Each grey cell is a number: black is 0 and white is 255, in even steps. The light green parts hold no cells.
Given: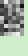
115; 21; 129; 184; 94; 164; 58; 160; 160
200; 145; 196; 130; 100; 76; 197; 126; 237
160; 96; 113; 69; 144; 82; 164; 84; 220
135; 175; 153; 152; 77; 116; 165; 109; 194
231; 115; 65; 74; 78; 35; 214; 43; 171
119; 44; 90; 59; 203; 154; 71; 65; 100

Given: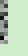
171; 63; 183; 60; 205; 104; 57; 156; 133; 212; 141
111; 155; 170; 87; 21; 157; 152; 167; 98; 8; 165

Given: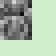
59; 40; 179; 144; 116; 84; 56; 63; 40; 70
115; 128; 128; 157; 85; 85; 144; 154; 119; 81
147; 93; 67; 17; 145; 162; 80; 70; 141; 141
150; 119; 100; 81; 158; 125; 124; 112; 107; 108
212; 138; 111; 71; 194; 157; 156; 129; 97; 95
126; 104; 72; 71; 143; 85; 107; 123; 136; 92
124; 77; 119; 61; 147; 154; 70; 56; 84; 123
151; 175; 78; 89; 92; 187; 152; 116; 147; 190

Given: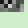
83; 149; 163
71; 62; 101
149; 109; 96
23; 209; 103
154; 35; 129
26; 130; 115

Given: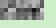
97; 89; 203; 164; 150
171; 140; 66; 116; 136
180; 179; 19; 64; 89
167; 129; 78; 123; 156
153; 169; 73; 105; 97
128; 148; 89; 103; 125
168; 157; 72; 99; 106
104; 98; 184; 135; 141
119; 81; 188; 157; 165
149; 152; 74; 144; 134
143; 148; 106; 99; 112

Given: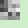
212; 176; 244; 100; 150
210; 144; 202; 169; 141
181; 179; 203; 81; 135
121; 119; 89; 199; 163
68; 102; 64; 182; 171

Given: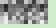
118; 83; 142; 132; 102; 160
194; 46; 74; 213; 158; 238
173; 111; 110; 156; 192; 164
60; 97; 168; 117; 181; 103
159; 60; 105; 210; 151; 217
199; 110; 70; 120; 110; 65
83; 96; 147; 114; 196; 144
83; 109; 139; 185; 113; 178
204; 105; 120; 128; 206; 191
129; 111; 127; 108; 107; 184
188; 37; 51; 196; 232; 237
195; 99; 115; 147; 198; 206
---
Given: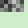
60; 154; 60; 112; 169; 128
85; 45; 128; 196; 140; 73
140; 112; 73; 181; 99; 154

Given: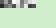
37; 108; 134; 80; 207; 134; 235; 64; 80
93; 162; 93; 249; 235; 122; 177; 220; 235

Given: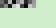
80; 139; 27; 197; 225; 67; 11; 197; 166
111; 52; 182; 11; 139; 182; 39; 95; 151

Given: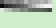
13; 42; 54; 69; 83; 98; 111; 153; 183; 212; 226; 242; 242
83; 126; 126; 138; 126; 138; 183; 153; 167; 167; 183; 167; 196
226; 196; 183; 153; 153; 126; 138; 111; 98; 98; 98; 83; 69

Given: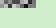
153; 192; 58; 204; 165; 99; 17; 126; 126
180; 99; 140; 71; 71; 165; 192; 44; 114

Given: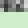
107; 53; 95; 149; 67; 137; 217
137; 79; 123; 137; 189; 107; 205
189; 67; 123; 123; 79; 95; 165

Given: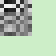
62; 245; 245; 229; 48; 215; 118; 62
75; 186; 186; 158; 75; 186; 130; 89
89; 158; 186; 158; 105; 171; 130; 89
105; 186; 200; 171; 105; 171; 130; 105
158; 89; 75; 89; 158; 118; 130; 186
171; 89; 105; 105; 186; 105; 146; 171
186; 118; 89; 118; 171; 118; 146; 171
215; 20; 35; 48; 229; 48; 158; 215
229; 20; 35; 35; 229; 48; 146; 215
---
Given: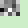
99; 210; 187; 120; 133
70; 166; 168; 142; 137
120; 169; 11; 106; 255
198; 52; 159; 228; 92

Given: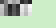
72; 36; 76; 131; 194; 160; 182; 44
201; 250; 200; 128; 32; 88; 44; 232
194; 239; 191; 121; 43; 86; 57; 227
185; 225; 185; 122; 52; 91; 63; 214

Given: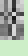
185; 213; 187; 117; 197; 54
202; 200; 180; 122; 194; 55
167; 195; 183; 119; 181; 34
85; 70; 78; 157; 83; 217
199; 218; 170; 87; 169; 25
179; 185; 177; 124; 184; 52
124; 117; 111; 117; 77; 211
110; 98; 123; 128; 68; 218
118; 113; 117; 122; 77; 214
124; 162; 175; 162; 194; 89

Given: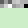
176; 173; 94; 158; 98; 192; 202
187; 4; 164; 213; 252; 152; 172

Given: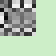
209; 87; 84; 128; 47; 204; 216; 49; 211
239; 35; 144; 108; 44; 239; 237; 36; 254
91; 221; 17; 177; 146; 65; 111; 181; 92
144; 152; 211; 37; 138; 151; 130; 113; 148
140; 154; 241; 9; 126; 152; 155; 108; 141
159; 94; 229; 78; 102; 171; 168; 101; 180
106; 157; 24; 224; 175; 121; 117; 148; 112
222; 52; 197; 71; 72; 202; 217; 68; 215
57; 220; 153; 86; 178; 99; 76; 162; 47

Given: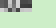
73; 80; 95; 86; 199; 111; 210; 73
61; 58; 98; 86; 185; 120; 208; 63
202; 201; 210; 178; 77; 144; 69; 196

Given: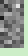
152; 117; 59; 154; 118; 127
227; 79; 120; 55; 100; 156
115; 110; 106; 110; 66; 136
147; 85; 125; 173; 171; 138
149; 135; 25; 137; 127; 128
134; 149; 136; 95; 128; 101
130; 111; 152; 77; 90; 138
173; 100; 188; 152; 108; 134
107; 129; 69; 87; 159; 139
152; 107; 109; 103; 103; 150
115; 84; 77; 152; 177; 87
112; 137; 123; 81; 86; 111
